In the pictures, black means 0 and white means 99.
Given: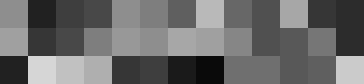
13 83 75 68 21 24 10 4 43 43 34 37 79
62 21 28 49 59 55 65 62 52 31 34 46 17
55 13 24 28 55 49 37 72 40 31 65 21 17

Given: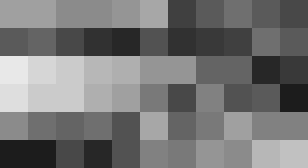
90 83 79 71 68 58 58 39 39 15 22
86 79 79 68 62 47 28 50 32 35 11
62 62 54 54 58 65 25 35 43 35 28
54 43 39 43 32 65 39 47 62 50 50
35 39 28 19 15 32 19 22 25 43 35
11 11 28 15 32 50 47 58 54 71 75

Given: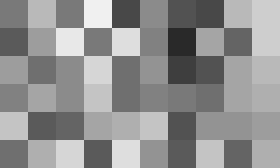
47 72 47 93 28 54 32 28 72 80
43 68 83 35 86 57 35 76 39 68
50 64 54 76 43 50 47 43 64 68
35 61 90 47 86 50 16 64 39 80
61 43 54 83 43 57 24 32 64 72
76 35 39 64 68 76 32 57 57 61

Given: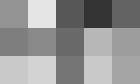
57 89 34 20 38
78 82 45 78 64
49 53 41 71 61

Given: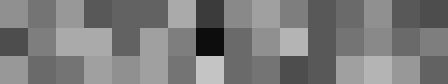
30 49 66 66 38 62 49 5 41 56 70 34 45 53 41 49
56 45 59 34 38 38 66 23 53 62 49 34 41 56 34 30
59 41 45 62 56 62 45 76 41 45 30 34 62 70 59 38

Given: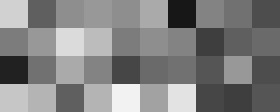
77 70 37 70 94 63 88 27 24 33
48 59 85 73 48 55 51 24 37 41
13 44 66 51 27 41 44 33 59 30
81 37 55 59 55 66 9 51 44 30
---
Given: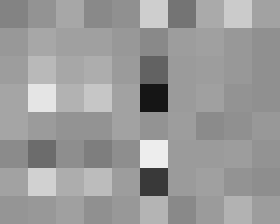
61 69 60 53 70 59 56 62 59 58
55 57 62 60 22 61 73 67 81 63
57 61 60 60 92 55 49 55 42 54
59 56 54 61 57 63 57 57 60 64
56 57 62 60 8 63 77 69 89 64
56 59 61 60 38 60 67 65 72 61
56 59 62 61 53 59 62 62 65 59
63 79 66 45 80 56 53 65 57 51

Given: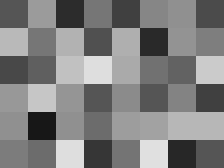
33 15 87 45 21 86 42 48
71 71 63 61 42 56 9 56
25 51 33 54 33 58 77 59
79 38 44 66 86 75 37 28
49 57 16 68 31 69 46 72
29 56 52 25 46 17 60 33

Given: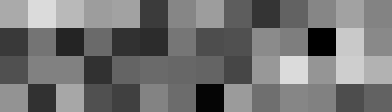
38 30 50 52 43 60 2 42 51 25 31 65 19 57
69 80 58 85 59 27 39 40 41 39 19 50 50 31
53 78 0 49 54 31 30 46 17 19 41 14 45 22
51 63 52 38 20 36 61 52 23 63 61 72 85 66

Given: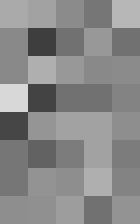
57 44 61 56 55
51 68 55 57 46
48 63 48 38 46
55 63 63 58 27
51 44 44 26 84
54 53 59 68 53
44 59 44 24 53
71 46 54 63 66

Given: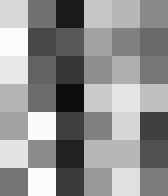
48 87 59 23 98 45
31 71 71 13 54 88
25 83 50 25 97 63
74 89 78 5 42 70
46 68 55 21 38 90
41 50 63 34 28 98
53 71 77 10 44 84

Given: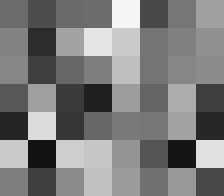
28 59 44 60 75 54 24 49
87 8 33 58 77 80 7 78
15 63 46 47 40 21 85 14
24 67 39 61 12 23 62 34
54 52 45 74 49 40 24 52
56 50 45 79 89 63 17 51
62 46 28 95 42 41 30 42

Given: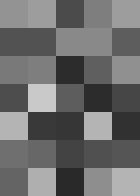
70 55 16 68 39
33 31 26 40 43
19 70 21 22 70
27 17 36 78 30
56 37 17 49 47
36 53 53 32 32
61 49 29 61 57
